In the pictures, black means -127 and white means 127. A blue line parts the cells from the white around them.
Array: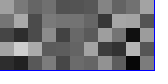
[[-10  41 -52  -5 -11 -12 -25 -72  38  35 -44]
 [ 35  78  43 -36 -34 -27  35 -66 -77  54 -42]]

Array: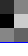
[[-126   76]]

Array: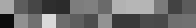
[[-114   17  -15   89  -19  -33  -50   19  -70  -70  -52  -54  -16  -14]]

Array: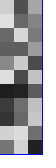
[[ 95 -23   5]
 [-32 -33  28]
 [ 94 -52  65]
 [-67 -17  64]
 [ 81  92 -17]]

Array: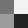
[[ 27 -92]]

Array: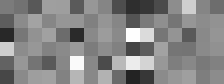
[[-34  11  35   6  22  21   0  21   6 -44  -5  15 -10  22  12  18]
 [ 78  12  23   2  10  26  -3  13   1 -58 -35  34 -10 -11  10  17]
 [-56  10  30  33   2  54   8  50 -21 -92 -72  11  23  31  -1  12]]

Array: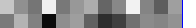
[[  -5   51    1 -116   14   30  -30  -82  -64  -15   11    5   18]]

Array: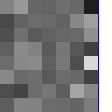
[[-53 -28 -19 -22 -28   7  31]
 [-32   9   1 -36  -8 -40 -64]
 [  8 -22 -17 -37 -19 -23 -61]
 [-33   3   2 -19 -20 -26  -2]]
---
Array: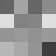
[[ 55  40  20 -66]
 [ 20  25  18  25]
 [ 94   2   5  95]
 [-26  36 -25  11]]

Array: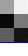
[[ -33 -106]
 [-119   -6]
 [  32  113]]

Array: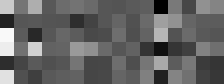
[[  97  -47  -64  -38  -33  -29  -57  -55  -26  -35    0  -94    4  -14
   -62  -72]
 [ -82  -58  -37  -47  -42  -10  -57  -56  -17  -49   -9   41  -35   -7
   -68  -74]
 [ 109  -14   81  -29  -27   26   16  -21  -41  -29  -75 -111  -74  -63
     2  -16]
 [ 121  -36  -87  -40  -24  -35  -54  -51  -17  -48  -28   54  -44  -20
   -38  -42]
 [ -93  -41  -39  -43  -44  -81  -60  -41  -26  -46  -21   31   18  -26
   -35  -35]
 [  74  -10   46  -39  -19  -12  -21  -41  -43  -37  -33 -127   -6  -56
    17    4]]

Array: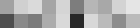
[[-49  10  -4  44  89 -87  88  59  13  58]
 [ 34  80  90  37  85  -2  54  40  83 101]]

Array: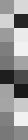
[[  -7    9]
 [   0  113]
 [  37   74]
 [  35 -102]
 [ -97  -52]
 [ -10   36]
 [  -1  113]
 [  27  107]
 [  84  -90]
 [  23   88]]

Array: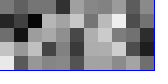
[[ 105  -38   23    5    8  -44   35   34   11   36  -16]
 [  67   24   64  -59    1  -69   45   46   78  -50  -97]
 [ -17 -108   29   41   15  -55   47   75   -2  -14  -82]
 [ -90  -63 -121   54   35   71  -10   58  110  -50  -13]
 [  -6  -31  -10  -10  -78   32    7    2   27  -35   10]]

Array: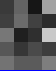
[[ -12  -36  -36   -1]
 [ -40  -73  -53  -66]
 [  -8  -96  -80   73]
 [ -64  -20  -62  -83]
 [ -69  -28 -105   34]]
